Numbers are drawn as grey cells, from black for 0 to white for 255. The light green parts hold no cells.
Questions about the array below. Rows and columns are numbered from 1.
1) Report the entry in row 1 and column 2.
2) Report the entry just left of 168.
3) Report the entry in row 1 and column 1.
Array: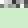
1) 212
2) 153
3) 254

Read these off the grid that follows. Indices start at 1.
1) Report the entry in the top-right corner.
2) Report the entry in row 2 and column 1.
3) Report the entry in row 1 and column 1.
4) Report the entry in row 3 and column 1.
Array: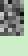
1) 170
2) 52
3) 76
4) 52

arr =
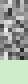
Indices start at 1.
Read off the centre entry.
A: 170
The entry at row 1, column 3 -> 225
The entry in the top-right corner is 99
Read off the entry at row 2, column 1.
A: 170
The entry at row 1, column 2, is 126
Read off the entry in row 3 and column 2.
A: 182
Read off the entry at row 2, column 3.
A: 195
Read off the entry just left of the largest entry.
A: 111
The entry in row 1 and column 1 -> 142
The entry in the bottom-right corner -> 99
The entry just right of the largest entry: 84
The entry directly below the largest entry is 211
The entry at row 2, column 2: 195
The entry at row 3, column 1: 155
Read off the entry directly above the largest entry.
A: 195
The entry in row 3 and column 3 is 53

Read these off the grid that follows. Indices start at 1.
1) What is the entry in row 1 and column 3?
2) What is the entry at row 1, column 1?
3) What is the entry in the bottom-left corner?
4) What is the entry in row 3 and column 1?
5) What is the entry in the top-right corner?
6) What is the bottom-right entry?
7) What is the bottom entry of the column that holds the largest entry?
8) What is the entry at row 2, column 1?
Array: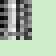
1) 181
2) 16
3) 125
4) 4
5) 153
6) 75
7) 225
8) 100

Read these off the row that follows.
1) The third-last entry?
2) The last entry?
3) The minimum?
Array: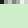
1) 172
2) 210
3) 27

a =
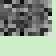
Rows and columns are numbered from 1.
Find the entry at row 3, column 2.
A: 101
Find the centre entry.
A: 101
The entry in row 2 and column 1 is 101
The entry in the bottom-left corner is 154
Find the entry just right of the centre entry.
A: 44
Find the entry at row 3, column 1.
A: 101
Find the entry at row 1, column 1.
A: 74
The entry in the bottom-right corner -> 222
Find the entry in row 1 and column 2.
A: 28
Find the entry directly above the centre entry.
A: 74
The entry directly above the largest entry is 154
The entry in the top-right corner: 167
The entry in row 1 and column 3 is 28
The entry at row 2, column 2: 182
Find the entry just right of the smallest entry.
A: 142
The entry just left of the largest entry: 182
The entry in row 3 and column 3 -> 86
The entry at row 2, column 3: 154

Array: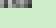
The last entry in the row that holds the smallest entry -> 53
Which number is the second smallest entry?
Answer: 67
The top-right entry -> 83
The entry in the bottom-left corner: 152
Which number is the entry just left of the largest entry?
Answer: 83
